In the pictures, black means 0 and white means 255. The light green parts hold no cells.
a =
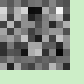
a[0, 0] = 111
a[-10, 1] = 88
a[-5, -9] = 160
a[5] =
[143, 160, 118, 196, 73, 28, 168, 66, 194, 146]
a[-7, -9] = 184
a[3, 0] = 67
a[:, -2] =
[92, 245, 184, 110, 150, 194, 40, 7, 110, 125]
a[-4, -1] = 141
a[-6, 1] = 66
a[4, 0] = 165
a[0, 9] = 80
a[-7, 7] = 40
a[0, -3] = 133
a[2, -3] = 157
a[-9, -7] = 211
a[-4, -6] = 167
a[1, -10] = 215
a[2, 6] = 125
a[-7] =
[67, 184, 66, 144, 142, 79, 130, 40, 110, 175]
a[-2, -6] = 115
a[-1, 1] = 35
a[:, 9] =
[80, 94, 54, 175, 78, 146, 141, 97, 112, 41]
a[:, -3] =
[133, 120, 157, 40, 151, 66, 94, 129, 91, 181]
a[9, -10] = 166
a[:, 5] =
[118, 15, 66, 79, 102, 28, 166, 192, 89, 125]
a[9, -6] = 66

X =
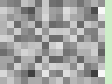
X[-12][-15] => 150
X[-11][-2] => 76
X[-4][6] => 194
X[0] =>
[150, 130, 122, 193, 177, 113, 200, 112, 106, 154, 147, 116, 148, 176, 145]
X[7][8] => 191
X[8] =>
[164, 164, 109, 175, 177, 96, 194, 100, 104, 143, 174, 103, 168, 174, 146]
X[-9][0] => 177
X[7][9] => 115
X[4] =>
[180, 149, 204, 143, 127, 211, 148, 204, 200, 205, 152, 208, 131, 127, 208]
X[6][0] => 138
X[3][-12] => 163
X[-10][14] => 218
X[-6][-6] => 135
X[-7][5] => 114
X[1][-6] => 220
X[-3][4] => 135
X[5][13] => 124
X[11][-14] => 199
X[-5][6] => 130
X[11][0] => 174
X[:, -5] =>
[147, 195, 168, 201, 152, 215, 147, 126, 174, 140, 194, 182]
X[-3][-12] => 167
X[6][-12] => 173
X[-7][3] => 126
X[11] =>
[174, 199, 166, 131, 170, 171, 139, 180, 201, 135, 182, 168, 184, 162, 150]
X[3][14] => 134
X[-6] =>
[138, 163, 196, 173, 192, 196, 105, 205, 223, 135, 147, 195, 192, 198, 129]
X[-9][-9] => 178
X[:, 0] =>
[150, 207, 184, 177, 180, 211, 138, 110, 164, 162, 216, 174]
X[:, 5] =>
[113, 159, 157, 102, 211, 114, 196, 173, 96, 211, 150, 171]

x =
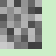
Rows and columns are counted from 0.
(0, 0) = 104
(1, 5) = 65
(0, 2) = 70
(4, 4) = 186
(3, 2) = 135
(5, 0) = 182
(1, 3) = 151
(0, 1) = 179
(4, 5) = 105
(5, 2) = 136
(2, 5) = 200
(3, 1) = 167
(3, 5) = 114
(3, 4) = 81

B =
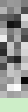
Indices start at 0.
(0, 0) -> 139
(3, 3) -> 185
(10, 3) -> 157
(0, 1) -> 154
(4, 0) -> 190
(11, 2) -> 195
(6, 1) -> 197
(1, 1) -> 127
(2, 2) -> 70
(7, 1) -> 189
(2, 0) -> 99
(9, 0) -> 73
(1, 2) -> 159
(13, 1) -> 159
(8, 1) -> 62
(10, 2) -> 187
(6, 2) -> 106
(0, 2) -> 151

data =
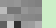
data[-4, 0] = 148
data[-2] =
[152, 156, 142, 136, 135, 132]
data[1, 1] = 119
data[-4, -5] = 146
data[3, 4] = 157

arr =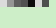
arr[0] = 219
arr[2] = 94
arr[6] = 78

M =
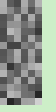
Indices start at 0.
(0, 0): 176
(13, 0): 70
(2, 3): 84
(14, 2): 68
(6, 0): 151
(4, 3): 99
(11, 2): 164
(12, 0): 118
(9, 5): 186
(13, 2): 168
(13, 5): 38
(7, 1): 115
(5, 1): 107
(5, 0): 77
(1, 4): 85
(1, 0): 171
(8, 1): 119
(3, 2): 149
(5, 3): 89
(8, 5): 83
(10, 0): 179
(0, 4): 111
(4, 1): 184
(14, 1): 38
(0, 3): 171
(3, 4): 138
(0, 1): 92
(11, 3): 85

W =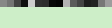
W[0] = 135
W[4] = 205
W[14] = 119
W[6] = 45
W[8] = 3
